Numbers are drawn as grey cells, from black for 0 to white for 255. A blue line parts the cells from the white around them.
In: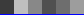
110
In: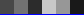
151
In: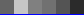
84
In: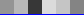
197
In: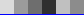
192
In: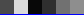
113
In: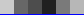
122
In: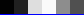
141
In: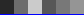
120
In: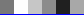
32
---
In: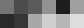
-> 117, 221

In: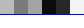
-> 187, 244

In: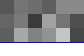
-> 86, 71

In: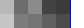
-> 184, 75

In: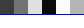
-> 60, 181

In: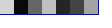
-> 213, 164

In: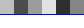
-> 191, 134

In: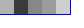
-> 178, 207
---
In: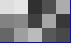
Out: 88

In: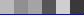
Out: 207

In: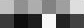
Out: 35

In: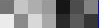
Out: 90

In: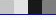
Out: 24

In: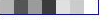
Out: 203

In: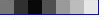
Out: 188
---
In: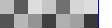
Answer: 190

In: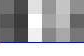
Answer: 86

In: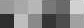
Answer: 153

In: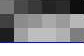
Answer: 64

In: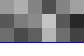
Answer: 88

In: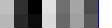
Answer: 192

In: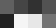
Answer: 96

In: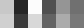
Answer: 200
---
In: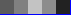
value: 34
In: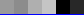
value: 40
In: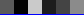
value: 139
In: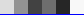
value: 248
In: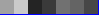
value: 71
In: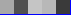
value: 58
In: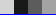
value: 163
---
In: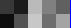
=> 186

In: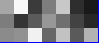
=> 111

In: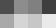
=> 141

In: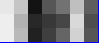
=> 70

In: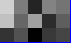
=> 160

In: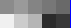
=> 132

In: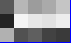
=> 231

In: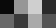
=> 150

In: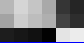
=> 175

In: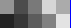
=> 121
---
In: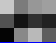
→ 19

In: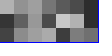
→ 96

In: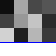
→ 152

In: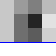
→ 111

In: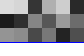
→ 47

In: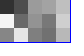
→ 105

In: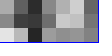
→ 63

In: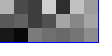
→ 97

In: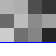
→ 188
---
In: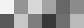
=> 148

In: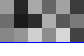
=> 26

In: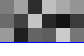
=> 66

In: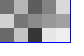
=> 119

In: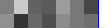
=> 201

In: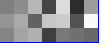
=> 170
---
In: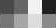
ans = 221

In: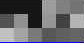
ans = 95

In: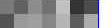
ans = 92

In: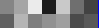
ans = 74

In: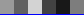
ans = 24

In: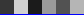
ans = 82

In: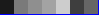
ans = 62

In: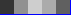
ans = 171

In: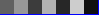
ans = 205

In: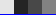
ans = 72
